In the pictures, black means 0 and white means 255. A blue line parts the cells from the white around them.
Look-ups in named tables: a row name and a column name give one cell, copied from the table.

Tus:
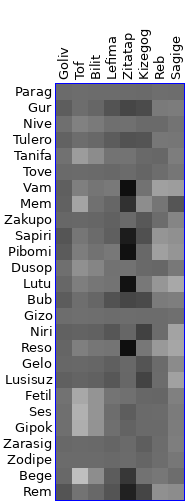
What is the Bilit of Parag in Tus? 108
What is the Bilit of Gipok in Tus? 147
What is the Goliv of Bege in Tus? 104
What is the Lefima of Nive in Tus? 111
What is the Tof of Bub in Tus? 110
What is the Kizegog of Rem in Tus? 69
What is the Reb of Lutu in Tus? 150
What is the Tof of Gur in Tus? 109
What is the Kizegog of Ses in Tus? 106
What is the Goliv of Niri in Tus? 97
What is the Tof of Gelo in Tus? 104
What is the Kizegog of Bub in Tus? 74
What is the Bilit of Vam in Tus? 117
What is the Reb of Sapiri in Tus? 149
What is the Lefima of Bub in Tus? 82
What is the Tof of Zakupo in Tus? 104
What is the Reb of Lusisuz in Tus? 108
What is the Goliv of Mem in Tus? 97
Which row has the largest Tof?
Bege

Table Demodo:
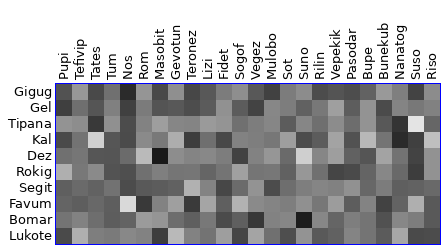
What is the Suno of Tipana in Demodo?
134
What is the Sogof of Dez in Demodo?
66
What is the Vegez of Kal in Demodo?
126
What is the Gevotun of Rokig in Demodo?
117
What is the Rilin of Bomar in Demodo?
135
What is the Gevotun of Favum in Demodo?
159
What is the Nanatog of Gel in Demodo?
132
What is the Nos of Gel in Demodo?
64
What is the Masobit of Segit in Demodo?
92
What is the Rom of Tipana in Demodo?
130
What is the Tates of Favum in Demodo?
104
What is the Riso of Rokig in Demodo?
146
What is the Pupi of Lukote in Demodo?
74
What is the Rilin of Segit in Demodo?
133

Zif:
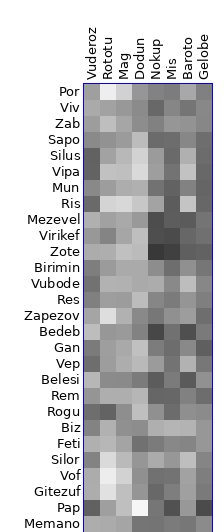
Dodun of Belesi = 123
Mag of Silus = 184
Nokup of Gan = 124
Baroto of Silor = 190
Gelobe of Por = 128
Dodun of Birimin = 170
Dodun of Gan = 192
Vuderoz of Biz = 131
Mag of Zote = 192
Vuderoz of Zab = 157
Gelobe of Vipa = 104
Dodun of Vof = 144
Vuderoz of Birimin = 126
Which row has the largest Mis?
Biz

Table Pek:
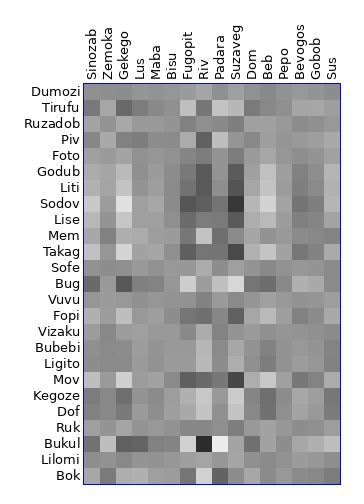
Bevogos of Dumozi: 152
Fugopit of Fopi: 117
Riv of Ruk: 135
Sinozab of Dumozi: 144
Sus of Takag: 170
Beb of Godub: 192
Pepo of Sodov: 163
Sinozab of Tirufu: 121
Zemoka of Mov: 154
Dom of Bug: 117
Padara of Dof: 144
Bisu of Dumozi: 150
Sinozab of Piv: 135
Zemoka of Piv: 169
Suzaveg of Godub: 91
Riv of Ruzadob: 143
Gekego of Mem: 174
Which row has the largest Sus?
Bukul

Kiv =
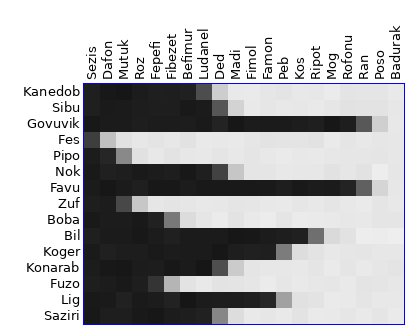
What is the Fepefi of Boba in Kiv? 33
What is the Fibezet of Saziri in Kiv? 28
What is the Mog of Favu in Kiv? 27
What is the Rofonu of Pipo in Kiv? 230
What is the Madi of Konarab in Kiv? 203
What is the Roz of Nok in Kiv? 26
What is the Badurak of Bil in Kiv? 238
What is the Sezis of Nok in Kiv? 25
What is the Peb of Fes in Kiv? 228
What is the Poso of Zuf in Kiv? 229
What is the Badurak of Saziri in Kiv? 234
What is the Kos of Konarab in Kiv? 232

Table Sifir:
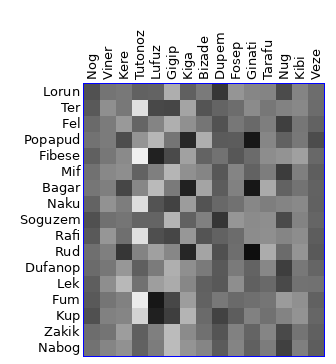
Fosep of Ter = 109
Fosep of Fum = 106
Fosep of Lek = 142
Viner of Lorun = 116
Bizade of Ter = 84
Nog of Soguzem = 80

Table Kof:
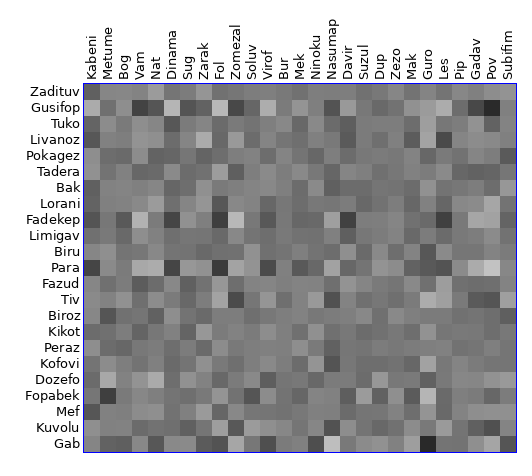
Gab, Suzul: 139
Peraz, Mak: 124
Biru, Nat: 136
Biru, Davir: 143
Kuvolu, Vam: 107
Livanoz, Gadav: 140
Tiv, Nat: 140
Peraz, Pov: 127
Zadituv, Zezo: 134
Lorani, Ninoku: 120
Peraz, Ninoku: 122
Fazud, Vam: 92
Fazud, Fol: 151
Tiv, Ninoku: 153
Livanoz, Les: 74
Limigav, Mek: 114
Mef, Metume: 129

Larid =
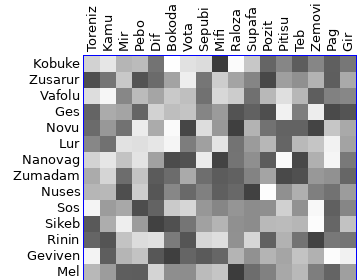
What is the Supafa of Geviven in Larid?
145
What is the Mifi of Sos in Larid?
134
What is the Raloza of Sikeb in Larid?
144
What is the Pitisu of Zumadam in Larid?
73
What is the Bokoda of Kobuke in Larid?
254
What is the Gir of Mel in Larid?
159
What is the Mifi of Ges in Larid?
155
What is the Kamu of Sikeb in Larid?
173
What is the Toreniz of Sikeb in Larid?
89
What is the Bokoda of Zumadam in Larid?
108

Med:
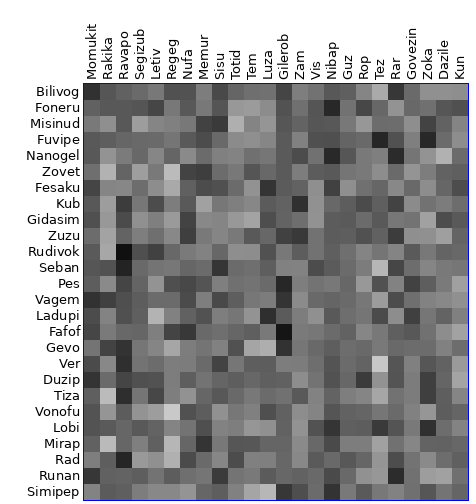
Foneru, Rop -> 71
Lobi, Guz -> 95
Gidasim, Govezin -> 115
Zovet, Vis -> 92
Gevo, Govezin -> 108
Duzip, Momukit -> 52
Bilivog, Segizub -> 106
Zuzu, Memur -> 121
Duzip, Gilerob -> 97
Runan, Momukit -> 55
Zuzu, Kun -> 100
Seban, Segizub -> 105
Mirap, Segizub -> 127
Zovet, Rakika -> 178
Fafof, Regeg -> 68
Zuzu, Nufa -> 63
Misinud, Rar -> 109
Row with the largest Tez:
Ver

